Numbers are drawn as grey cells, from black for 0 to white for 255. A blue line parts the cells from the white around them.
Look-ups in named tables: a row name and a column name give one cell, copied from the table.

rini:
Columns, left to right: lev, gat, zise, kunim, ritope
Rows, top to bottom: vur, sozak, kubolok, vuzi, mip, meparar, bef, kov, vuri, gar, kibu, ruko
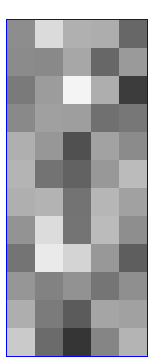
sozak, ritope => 154
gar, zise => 146
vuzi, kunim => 112
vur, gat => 219
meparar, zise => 98
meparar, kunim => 152
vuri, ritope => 94
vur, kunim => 173
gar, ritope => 143
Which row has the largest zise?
kubolok

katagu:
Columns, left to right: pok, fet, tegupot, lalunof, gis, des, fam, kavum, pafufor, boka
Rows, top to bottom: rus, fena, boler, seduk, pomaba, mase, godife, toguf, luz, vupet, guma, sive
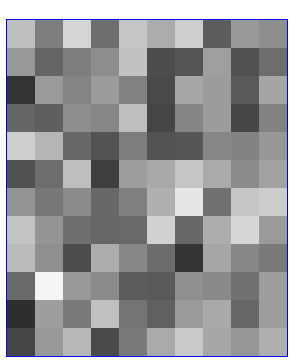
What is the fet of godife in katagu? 120
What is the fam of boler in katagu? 167
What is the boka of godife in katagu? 205
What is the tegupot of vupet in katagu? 152
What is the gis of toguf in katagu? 105
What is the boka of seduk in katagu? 130
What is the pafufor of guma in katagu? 103

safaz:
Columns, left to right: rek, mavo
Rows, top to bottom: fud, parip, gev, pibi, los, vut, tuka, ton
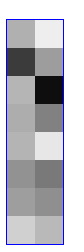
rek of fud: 176
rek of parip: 59
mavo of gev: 14
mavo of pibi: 129
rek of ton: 208
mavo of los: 231
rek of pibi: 173
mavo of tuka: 143
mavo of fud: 238
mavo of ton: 185

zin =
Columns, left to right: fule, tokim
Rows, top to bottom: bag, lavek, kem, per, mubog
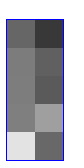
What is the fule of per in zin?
127
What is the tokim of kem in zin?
90
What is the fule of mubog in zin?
227
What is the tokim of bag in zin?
56
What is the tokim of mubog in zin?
104
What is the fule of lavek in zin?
124
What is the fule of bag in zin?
102
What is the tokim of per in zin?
159
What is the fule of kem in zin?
125
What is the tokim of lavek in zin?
96

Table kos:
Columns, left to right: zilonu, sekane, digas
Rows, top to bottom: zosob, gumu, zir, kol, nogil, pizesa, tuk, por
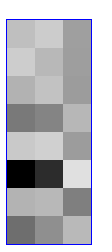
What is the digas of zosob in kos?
159
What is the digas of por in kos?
185
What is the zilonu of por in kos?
110
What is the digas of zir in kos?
156
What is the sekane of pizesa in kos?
44
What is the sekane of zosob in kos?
204
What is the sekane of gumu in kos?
184
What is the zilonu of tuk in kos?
179

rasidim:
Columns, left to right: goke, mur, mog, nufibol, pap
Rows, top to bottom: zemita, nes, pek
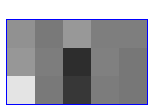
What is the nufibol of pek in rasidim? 124
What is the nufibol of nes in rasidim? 128
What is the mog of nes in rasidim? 45
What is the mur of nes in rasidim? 125
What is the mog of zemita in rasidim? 152
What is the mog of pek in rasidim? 55
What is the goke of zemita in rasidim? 145
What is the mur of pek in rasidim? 121
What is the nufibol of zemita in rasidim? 126
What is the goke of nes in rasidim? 151
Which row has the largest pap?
zemita

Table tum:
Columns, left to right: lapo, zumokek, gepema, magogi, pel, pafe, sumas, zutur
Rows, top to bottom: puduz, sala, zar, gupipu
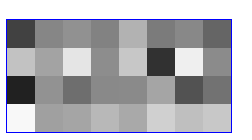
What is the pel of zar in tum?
138
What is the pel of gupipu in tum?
169
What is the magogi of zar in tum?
137
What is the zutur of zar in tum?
114
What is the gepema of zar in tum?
110
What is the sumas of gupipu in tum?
191
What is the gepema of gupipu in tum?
165
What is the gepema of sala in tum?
229
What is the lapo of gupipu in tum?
248
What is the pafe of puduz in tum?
123
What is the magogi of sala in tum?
141
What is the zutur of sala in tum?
139
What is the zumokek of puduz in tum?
134
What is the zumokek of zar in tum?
146
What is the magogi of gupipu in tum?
184
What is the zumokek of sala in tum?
163
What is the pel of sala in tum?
199
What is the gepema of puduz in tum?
145
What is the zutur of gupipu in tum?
200

